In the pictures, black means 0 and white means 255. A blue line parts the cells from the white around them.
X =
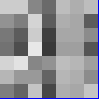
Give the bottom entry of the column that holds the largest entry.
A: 196
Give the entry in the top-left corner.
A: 204
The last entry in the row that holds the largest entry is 85
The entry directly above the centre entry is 63
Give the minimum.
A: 57
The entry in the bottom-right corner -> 196
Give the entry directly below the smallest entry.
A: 146
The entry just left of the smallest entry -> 232
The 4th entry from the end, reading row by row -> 71
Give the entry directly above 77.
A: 92
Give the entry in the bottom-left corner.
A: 126
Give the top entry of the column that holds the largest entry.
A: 134
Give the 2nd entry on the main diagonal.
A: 126
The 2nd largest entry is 226
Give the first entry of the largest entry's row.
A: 114

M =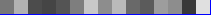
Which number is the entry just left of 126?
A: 84
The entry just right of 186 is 105

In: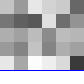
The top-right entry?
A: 103
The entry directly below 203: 110
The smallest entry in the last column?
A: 58
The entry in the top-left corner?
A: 195
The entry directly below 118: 174
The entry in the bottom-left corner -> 231
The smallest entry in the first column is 118
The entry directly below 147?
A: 182
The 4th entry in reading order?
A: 211

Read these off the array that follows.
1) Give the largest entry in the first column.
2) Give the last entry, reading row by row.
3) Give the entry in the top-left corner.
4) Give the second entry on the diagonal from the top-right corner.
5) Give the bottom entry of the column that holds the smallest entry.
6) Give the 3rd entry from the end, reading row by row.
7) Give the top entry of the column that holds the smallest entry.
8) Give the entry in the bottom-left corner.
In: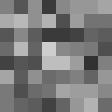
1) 171
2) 107
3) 128
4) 115
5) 178
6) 151
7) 151
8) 121

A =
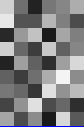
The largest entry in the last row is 216
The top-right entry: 173
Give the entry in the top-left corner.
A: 208
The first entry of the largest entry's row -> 97
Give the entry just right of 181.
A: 127
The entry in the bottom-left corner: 166
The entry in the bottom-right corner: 89
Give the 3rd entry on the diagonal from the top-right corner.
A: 26
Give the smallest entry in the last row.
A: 26
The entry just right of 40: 153
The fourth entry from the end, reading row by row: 140
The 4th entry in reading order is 119
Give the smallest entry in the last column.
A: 46
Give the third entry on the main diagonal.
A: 194
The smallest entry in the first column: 34
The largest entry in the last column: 216

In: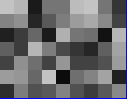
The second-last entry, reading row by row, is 89
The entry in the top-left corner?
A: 195
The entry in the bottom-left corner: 45
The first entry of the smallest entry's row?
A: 156
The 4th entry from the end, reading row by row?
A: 81
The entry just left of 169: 156
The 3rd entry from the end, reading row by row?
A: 60
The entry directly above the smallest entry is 150
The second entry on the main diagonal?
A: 144
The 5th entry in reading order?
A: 117
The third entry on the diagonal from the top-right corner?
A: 111
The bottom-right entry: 137
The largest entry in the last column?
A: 182
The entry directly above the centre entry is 176
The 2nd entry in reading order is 182
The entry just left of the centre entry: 125
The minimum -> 12
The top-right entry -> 53

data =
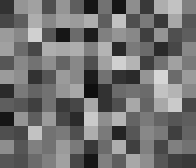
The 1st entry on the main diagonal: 50
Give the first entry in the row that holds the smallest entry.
42
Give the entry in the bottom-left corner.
86
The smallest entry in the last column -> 57
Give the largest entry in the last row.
168
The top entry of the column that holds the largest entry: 174
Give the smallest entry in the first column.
22
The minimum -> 15
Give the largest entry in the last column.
155
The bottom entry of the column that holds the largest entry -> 86
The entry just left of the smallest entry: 168
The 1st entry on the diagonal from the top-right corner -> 128
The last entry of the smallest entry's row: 136
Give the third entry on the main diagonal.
208
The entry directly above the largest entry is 114
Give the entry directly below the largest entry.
194
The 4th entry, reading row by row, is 79
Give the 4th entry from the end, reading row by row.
142
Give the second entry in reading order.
149
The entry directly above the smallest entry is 28
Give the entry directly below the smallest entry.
168
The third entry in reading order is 161
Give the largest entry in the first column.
161
